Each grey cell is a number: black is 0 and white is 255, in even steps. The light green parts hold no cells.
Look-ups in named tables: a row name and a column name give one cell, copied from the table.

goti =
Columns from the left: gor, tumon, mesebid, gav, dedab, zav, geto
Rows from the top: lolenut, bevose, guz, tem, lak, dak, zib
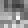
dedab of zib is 188
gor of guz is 152
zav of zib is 202
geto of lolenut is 156
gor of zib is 149
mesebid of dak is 132
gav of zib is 226
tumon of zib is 215
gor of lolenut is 139
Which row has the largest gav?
zib

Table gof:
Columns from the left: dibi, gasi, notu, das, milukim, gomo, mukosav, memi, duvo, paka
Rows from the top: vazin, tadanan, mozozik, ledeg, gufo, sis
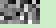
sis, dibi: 125
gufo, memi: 185
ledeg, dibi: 54
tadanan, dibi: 160
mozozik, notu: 131
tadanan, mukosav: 209
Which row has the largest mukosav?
mozozik

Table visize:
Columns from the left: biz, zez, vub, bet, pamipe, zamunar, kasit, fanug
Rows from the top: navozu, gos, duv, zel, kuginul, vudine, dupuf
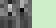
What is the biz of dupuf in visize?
64
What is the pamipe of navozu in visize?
98
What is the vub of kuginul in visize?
85
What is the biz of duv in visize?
134
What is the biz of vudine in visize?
66
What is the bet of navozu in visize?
74

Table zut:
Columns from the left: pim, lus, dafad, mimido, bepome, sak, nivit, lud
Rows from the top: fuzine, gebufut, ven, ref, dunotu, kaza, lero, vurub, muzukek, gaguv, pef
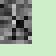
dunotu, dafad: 120
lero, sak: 20
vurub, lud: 100
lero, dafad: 114
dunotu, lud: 98
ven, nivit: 129
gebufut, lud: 90
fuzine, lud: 152
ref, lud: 156
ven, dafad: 67
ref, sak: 111

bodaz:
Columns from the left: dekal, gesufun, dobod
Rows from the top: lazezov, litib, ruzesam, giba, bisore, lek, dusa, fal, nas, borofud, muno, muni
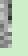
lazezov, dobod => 120
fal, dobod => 219
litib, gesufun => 156
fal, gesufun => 170
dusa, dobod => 187
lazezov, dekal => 163
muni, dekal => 126
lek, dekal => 156
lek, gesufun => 167
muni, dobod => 189
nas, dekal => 177
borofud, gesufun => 169
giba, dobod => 96
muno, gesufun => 132
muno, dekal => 156
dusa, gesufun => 170
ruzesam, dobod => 107
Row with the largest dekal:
litib

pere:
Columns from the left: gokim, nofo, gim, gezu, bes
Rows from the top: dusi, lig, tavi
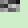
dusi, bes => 20
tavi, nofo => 169
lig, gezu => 200
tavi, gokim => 150
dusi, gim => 63
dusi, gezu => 57
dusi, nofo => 149
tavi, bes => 157
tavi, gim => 94
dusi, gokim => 126
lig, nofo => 46
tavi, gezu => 105
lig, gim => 168
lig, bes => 164
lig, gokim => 66
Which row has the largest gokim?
tavi

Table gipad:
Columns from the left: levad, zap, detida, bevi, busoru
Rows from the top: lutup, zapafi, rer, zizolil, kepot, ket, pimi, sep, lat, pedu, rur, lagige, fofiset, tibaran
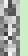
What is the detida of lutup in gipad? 82
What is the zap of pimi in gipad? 72
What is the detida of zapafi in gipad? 70
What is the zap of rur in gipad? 92
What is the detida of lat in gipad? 246
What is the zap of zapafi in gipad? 232
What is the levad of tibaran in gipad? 124
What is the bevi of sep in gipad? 210
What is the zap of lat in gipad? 63

